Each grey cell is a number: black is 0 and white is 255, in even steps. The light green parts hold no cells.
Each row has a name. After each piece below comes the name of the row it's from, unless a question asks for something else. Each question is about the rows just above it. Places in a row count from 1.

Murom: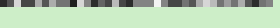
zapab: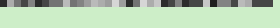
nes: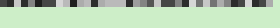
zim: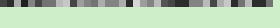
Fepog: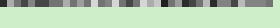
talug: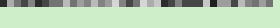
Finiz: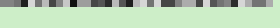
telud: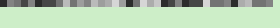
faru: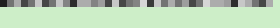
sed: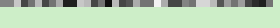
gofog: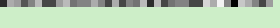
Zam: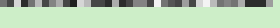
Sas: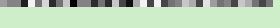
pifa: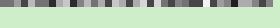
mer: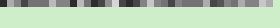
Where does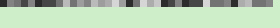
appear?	telud
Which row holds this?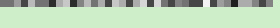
pifa
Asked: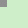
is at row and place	mer, 16
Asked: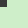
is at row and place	faru, 22
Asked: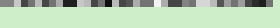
sed
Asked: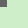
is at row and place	Murom, 15
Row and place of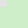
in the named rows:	Sas, 30

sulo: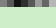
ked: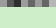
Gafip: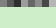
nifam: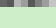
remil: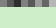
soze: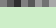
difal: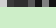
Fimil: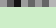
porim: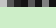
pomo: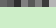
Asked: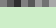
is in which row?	soze
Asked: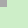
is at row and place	soze, 8
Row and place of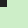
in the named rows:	porim, 3
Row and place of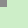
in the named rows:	Gafip, 6
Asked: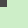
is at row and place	Gafip, 7
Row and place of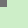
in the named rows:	soze, 7

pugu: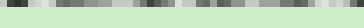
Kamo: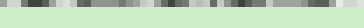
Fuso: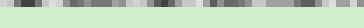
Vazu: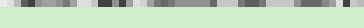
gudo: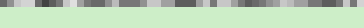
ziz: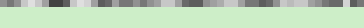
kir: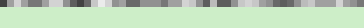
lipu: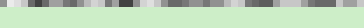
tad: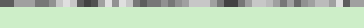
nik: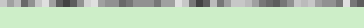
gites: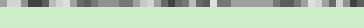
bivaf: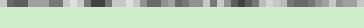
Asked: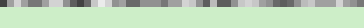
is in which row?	kir
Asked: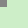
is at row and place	Vazu, 47
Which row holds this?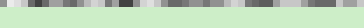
lipu
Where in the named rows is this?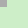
ziz, 32
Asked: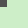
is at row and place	tad, 14

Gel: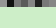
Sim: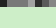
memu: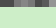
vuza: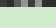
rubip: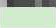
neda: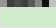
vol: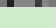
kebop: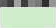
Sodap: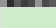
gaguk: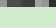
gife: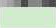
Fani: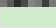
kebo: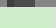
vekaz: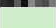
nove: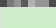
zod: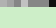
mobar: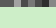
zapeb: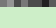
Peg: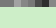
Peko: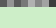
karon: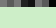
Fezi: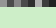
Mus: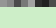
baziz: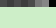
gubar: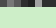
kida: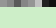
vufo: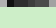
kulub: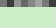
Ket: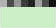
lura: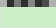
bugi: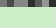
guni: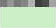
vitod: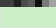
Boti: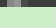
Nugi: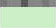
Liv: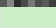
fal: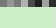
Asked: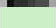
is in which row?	vufo
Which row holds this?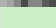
gife
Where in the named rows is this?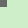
kulub, 4

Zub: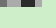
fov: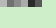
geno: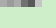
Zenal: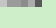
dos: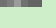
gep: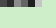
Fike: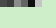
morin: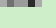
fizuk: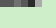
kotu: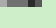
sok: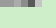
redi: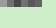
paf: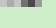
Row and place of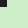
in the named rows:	gep, 5
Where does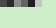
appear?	gep
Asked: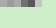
geno
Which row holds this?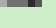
kotu
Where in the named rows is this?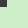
Fike, 2
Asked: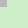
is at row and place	fov, 1
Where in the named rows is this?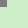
dos, 2

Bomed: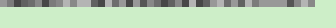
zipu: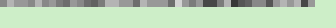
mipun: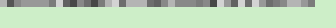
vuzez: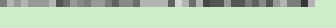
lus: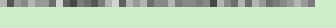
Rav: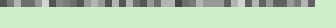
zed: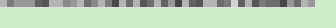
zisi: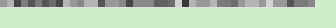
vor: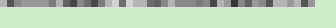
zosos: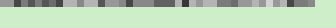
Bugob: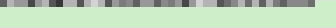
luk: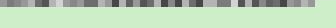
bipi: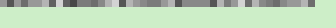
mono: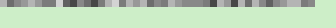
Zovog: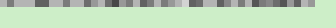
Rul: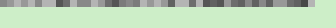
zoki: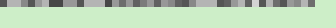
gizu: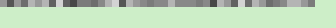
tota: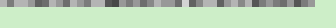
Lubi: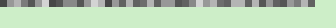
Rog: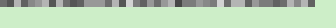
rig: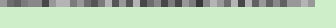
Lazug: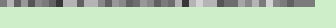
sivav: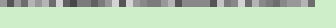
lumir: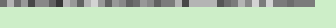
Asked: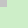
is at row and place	sivav, 32
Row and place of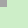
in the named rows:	Lazug, 35

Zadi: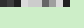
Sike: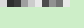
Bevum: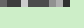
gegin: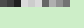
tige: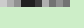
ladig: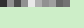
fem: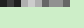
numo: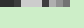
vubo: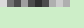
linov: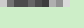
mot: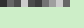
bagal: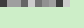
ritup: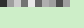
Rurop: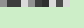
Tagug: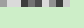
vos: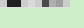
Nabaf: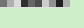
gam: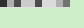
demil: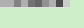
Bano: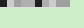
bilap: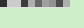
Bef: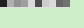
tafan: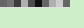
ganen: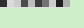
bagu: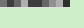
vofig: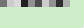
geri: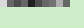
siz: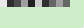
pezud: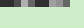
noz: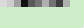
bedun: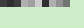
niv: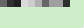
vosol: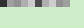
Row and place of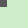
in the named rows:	noz, 5
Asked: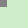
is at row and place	demil, 3
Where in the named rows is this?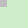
ganen, 5

